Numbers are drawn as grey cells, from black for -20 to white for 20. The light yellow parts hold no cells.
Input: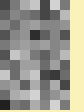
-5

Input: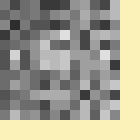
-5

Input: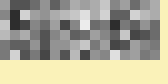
1

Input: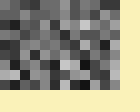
-5

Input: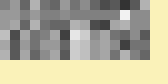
4

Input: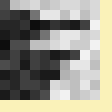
-10

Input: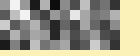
-6

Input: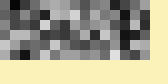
-5

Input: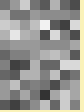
8
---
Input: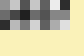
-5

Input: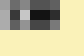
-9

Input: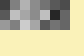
-6

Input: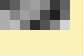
-7

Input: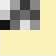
-3

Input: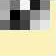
-10

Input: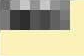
-9

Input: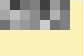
12

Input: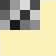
-16
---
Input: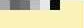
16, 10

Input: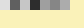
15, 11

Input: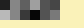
9, 5

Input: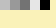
16, 10

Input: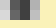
14, 12

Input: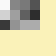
19, 13

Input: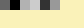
12, 8
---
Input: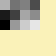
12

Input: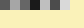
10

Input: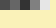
0

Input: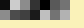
10

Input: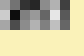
12

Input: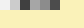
12

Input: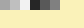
10
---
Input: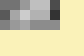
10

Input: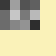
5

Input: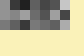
-9

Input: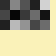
-7

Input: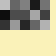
0

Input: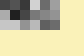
13

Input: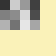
12

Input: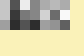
7

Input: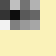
10
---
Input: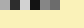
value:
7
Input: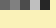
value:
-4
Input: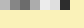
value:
9
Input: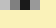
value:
10
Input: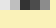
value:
16
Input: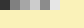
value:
-12
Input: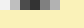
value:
18
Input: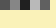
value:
-7
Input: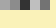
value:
6
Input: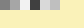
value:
0
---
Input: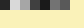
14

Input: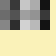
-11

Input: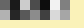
-16

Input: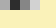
-13

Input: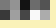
3

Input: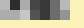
-13

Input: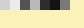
17

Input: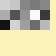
11

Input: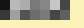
9

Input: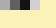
-5
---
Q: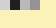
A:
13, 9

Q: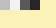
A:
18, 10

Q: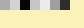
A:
17, 13

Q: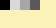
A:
14, 6

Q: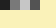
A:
11, -1

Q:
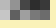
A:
11, 9
